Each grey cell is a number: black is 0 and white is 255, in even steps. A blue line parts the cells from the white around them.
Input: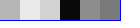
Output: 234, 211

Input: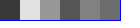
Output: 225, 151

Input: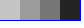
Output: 197, 155

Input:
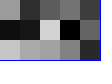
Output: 211, 198

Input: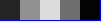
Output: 220, 144

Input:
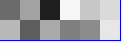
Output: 247, 231

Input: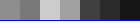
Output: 204, 161

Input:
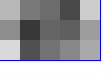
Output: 217, 204

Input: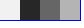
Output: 241, 180
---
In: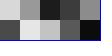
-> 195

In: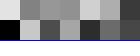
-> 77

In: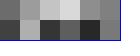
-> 53

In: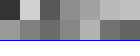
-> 107

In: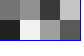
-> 159

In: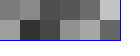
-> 71

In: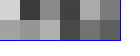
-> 176
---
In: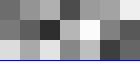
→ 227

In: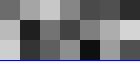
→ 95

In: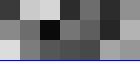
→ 86

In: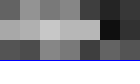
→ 134

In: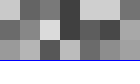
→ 87

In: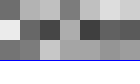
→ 199
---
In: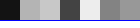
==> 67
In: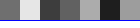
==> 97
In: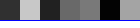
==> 105
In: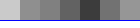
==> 98
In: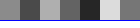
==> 99
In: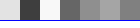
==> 102
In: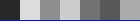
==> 205
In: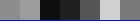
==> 32
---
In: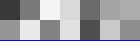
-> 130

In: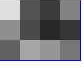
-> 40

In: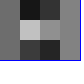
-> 144

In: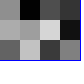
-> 214

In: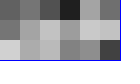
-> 194

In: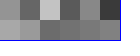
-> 108

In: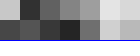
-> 56

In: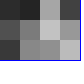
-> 194

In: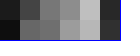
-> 111
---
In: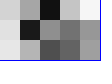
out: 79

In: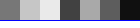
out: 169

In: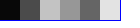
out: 151

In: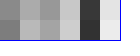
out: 206

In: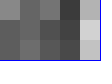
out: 87

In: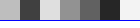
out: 97
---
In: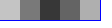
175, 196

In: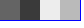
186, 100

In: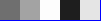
229, 111

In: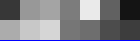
20, 172

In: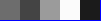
27, 109

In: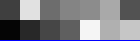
82, 5

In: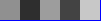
200, 144

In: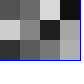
16, 50

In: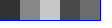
108, 50

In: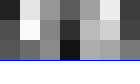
60, 86
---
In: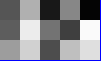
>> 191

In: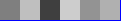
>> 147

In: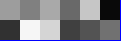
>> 83

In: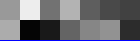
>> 146

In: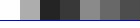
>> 104

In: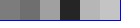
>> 182

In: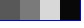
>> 216

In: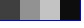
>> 195

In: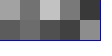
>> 65

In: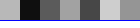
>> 206
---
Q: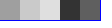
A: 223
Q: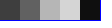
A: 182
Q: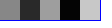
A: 158
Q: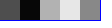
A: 178
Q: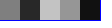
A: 195
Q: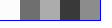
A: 172
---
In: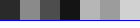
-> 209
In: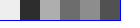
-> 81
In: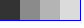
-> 219
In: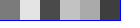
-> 62
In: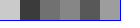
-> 157
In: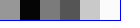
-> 251
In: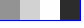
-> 44
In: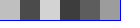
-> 156
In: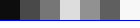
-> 248
